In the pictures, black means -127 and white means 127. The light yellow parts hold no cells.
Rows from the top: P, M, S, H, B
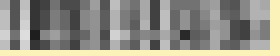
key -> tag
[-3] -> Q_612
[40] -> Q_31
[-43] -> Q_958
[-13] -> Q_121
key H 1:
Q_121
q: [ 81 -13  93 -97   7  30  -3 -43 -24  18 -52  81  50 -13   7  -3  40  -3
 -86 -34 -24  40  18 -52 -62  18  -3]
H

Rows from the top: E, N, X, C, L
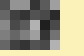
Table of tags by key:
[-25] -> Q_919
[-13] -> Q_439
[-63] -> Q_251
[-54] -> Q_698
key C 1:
Q_919
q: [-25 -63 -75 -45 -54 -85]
N

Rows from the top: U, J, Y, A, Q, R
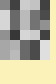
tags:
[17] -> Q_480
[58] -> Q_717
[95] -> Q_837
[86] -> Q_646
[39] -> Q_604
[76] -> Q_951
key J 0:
Q_646
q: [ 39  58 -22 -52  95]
R
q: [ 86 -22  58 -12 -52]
J
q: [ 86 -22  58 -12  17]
Y
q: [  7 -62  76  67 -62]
U

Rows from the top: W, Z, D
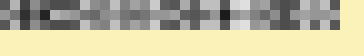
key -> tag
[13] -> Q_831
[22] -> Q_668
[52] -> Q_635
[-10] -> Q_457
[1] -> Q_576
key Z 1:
Q_457
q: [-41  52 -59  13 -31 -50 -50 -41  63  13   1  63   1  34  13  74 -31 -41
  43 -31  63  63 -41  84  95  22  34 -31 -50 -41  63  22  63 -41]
W
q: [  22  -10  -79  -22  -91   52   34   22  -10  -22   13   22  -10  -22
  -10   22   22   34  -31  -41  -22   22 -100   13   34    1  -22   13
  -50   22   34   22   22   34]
Z
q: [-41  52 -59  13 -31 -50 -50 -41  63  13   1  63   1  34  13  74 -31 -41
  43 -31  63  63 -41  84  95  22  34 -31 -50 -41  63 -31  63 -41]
D

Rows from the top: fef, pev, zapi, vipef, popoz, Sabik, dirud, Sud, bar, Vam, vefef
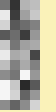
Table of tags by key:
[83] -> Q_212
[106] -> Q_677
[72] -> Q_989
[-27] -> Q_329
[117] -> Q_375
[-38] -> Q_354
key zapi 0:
Q_212
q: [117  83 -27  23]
Vam
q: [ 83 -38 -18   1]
zapi
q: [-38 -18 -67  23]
vipef
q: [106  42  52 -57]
Sabik

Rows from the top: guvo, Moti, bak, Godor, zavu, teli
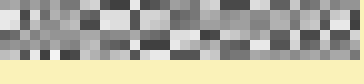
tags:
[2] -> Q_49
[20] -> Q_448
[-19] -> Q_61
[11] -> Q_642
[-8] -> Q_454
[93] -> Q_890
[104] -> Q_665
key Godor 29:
Q_890
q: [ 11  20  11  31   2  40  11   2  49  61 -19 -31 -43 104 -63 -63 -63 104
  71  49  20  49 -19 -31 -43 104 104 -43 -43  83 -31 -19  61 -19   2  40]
zavu
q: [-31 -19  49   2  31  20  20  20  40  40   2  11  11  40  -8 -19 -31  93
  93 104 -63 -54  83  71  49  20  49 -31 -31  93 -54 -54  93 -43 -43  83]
Godor
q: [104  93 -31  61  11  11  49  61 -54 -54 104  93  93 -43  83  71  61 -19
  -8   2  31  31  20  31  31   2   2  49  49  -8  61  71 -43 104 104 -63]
bak
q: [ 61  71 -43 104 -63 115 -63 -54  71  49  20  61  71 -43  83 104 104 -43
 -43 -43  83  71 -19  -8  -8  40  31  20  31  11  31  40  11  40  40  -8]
teli

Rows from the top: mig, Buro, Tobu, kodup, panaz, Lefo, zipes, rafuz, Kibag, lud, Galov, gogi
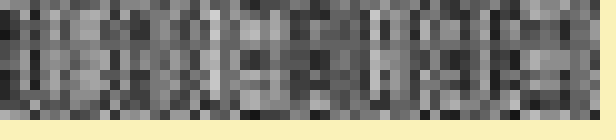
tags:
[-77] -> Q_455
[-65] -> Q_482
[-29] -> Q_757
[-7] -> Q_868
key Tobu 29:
Q_482
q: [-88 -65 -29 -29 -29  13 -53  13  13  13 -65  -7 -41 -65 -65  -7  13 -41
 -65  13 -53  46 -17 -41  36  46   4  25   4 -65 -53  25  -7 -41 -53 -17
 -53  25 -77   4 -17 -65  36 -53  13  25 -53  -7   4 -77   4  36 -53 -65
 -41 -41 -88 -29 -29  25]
lud
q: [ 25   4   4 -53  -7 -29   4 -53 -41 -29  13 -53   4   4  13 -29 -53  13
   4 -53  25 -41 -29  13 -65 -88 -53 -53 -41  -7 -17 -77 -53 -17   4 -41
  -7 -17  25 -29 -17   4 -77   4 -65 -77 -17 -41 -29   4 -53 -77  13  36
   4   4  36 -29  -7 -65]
mig

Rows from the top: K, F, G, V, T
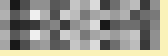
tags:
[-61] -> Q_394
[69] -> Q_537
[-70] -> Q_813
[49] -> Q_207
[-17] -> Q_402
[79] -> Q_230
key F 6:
Q_230
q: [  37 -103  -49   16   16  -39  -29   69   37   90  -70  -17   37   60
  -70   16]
K
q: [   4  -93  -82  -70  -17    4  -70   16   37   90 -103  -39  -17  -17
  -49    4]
G

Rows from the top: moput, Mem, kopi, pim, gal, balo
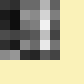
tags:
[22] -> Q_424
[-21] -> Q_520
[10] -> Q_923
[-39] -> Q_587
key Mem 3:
Q_923
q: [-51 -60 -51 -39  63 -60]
pim
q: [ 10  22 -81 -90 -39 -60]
balo
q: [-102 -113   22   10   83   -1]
Mem

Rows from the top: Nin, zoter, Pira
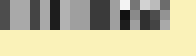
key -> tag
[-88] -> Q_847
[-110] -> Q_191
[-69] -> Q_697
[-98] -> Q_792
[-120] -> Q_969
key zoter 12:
Q_191
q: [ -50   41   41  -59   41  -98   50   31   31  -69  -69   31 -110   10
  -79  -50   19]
zoter
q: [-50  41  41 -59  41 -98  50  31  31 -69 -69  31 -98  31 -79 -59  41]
Pira

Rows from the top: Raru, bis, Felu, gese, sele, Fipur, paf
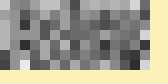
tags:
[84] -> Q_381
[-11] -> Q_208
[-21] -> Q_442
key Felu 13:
Q_208
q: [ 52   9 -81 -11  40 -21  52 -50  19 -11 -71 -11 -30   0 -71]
sele
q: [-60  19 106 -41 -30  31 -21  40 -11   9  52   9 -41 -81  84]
paf
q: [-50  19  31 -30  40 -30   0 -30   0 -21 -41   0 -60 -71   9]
Fipur

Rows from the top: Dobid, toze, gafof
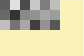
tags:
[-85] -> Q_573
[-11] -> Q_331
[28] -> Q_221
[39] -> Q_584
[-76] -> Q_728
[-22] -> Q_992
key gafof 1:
Q_331
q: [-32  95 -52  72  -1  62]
Dobid
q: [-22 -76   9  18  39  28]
toze

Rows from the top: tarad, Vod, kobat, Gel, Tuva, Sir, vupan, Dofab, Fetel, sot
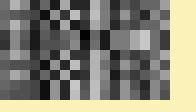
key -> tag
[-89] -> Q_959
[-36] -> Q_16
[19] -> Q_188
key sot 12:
Q_188
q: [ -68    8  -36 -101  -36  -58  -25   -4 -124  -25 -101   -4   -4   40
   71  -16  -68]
Gel
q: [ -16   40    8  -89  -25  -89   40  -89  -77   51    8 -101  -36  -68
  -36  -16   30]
Dofab
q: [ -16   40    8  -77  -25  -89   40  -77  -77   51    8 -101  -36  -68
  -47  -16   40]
Sir
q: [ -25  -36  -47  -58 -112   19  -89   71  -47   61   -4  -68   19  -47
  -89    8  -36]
Fetel

